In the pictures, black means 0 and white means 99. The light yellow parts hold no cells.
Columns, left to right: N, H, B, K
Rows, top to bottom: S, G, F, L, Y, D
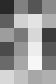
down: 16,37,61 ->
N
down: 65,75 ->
H
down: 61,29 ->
N

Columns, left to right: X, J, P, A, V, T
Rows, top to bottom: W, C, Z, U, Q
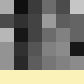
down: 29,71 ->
X
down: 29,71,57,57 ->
X
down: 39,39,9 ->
T
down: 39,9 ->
T

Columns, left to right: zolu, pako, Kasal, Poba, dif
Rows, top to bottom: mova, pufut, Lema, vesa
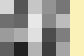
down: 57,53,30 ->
Poba
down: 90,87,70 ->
Kasal

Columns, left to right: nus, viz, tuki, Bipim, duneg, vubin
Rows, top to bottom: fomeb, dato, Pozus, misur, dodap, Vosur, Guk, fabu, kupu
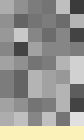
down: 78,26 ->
viz
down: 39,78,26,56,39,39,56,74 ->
viz

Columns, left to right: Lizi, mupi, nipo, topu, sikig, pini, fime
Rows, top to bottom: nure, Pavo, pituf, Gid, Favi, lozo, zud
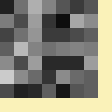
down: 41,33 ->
pini
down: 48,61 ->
fime
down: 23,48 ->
sikig
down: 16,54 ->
sikig

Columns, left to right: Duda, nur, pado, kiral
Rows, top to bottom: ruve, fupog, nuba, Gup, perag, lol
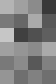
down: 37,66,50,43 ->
kiral
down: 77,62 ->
Duda
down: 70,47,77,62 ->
Duda
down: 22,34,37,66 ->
kiral
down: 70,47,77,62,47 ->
Duda
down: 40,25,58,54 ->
nur

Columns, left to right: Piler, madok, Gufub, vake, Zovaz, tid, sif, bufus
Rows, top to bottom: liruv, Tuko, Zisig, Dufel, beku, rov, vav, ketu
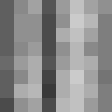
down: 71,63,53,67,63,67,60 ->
sif
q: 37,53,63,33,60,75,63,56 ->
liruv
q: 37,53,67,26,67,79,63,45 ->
rov
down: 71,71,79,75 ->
tid
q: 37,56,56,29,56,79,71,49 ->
Tuko
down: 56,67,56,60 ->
Zovaz
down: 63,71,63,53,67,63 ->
sif

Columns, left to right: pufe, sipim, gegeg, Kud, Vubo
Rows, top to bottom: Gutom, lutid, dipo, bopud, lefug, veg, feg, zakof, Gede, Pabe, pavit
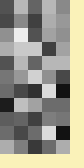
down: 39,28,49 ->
sipim
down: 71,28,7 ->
Vubo

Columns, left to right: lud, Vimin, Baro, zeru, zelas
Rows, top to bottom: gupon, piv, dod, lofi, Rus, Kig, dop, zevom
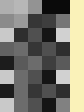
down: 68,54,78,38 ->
lud
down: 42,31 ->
Baro
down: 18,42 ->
Vimin
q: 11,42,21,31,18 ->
dop
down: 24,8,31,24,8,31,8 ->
zeru

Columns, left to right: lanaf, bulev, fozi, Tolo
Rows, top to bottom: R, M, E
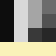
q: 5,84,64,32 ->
M
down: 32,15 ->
Tolo
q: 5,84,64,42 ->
R
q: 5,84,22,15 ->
E

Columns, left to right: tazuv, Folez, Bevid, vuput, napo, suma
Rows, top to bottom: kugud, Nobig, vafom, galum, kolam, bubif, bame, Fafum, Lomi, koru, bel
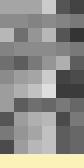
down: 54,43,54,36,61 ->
Folez
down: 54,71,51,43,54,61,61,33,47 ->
tazuv

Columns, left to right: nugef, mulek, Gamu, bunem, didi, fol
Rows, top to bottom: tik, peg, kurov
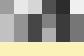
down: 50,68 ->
bunem
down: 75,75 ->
nugef

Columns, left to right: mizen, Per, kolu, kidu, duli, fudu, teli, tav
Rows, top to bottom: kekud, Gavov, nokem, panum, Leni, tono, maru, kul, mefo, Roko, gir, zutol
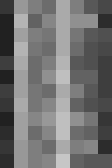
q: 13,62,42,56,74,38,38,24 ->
tono
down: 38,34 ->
teli
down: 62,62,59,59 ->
Per

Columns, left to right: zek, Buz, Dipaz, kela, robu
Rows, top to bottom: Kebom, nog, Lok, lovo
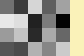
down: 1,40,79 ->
robu
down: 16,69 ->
Dipaz
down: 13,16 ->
Dipaz
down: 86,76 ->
Buz
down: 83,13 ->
Dipaz

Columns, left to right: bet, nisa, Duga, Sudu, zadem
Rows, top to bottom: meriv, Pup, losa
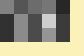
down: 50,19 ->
bet
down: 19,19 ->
bet
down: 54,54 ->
nisa
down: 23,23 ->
zadem
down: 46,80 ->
Sudu

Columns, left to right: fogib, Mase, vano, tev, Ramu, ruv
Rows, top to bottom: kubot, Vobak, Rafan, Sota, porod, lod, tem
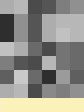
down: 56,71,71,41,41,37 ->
ruv
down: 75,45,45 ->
Ramu
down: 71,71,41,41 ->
ruv

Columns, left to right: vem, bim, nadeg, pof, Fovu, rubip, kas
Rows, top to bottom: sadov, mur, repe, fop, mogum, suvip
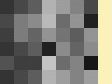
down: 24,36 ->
nadeg
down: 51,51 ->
rubip

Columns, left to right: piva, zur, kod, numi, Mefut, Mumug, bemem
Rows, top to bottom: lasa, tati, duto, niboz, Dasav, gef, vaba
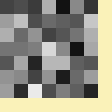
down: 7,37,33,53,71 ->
Mefut
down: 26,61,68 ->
piva

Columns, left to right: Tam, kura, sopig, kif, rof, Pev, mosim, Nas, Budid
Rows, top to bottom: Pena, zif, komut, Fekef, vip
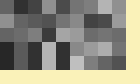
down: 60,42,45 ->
Budid
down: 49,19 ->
sopig
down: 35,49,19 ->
sopig
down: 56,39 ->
Tam
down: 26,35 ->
sopig
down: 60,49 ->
mosim

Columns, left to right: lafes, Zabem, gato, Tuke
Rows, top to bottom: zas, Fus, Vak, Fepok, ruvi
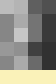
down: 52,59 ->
lafes
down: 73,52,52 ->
lafes
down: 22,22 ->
Tuke
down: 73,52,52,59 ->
lafes

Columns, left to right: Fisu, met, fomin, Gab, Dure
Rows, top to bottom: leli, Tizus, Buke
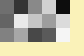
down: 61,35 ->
Gab
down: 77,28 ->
fomin
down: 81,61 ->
Gab
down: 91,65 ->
met

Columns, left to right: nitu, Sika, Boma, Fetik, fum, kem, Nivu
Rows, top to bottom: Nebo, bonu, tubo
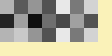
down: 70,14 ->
nitu
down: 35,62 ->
Sika

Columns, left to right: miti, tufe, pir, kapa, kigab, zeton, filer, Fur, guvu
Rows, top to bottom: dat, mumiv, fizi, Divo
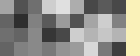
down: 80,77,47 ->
Fur
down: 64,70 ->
filer
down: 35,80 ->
Fur
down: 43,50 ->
pir

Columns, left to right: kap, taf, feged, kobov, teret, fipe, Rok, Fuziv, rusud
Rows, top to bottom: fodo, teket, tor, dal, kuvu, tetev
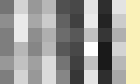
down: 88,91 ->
Rok
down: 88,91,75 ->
Rok
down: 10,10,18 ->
Fuziv
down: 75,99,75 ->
Rok
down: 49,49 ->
kap
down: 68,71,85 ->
kobov

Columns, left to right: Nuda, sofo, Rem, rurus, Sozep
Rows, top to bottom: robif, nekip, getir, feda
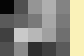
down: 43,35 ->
Sozep
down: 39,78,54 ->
sofo
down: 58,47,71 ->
Rem

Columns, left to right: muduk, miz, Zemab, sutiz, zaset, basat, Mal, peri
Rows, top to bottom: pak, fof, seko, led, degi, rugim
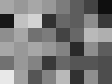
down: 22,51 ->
sutiz
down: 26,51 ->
zaset

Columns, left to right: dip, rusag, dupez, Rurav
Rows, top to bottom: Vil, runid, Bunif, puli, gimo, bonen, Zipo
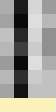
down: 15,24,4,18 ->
rusag
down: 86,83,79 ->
dupez

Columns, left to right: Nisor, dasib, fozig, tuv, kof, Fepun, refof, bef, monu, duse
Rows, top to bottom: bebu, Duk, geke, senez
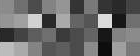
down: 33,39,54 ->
refof
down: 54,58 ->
Nisor

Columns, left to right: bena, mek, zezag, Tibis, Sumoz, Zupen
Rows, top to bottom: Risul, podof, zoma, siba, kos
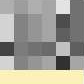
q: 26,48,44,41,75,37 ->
siba
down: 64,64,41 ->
Tibis

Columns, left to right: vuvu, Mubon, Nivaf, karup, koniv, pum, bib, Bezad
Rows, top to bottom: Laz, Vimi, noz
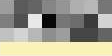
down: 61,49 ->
vuvu
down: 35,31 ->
Mubon

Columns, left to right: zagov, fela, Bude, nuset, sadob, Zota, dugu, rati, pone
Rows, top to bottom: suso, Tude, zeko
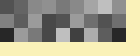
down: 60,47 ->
Bude
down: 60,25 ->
Zota
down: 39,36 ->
fela
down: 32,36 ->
rati
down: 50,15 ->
zagov

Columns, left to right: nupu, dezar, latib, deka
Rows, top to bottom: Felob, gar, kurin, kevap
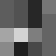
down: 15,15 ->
latib
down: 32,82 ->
dezar
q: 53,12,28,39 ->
kevap
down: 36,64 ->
nupu
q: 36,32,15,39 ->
gar
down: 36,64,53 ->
nupu
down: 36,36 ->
nupu

